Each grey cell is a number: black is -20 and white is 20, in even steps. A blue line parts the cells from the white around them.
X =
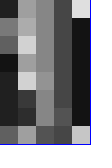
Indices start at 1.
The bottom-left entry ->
-5
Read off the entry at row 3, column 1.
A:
-5
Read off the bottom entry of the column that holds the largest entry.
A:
11
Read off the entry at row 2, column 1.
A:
-1
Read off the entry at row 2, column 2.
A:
7
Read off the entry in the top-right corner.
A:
15
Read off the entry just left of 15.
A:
-9
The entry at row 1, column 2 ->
5
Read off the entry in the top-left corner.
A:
-15

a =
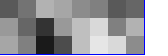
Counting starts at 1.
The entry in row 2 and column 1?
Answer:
4
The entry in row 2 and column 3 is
-12
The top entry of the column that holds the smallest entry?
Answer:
8
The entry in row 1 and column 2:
-2
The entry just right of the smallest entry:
-8
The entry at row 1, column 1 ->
-6
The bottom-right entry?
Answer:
2
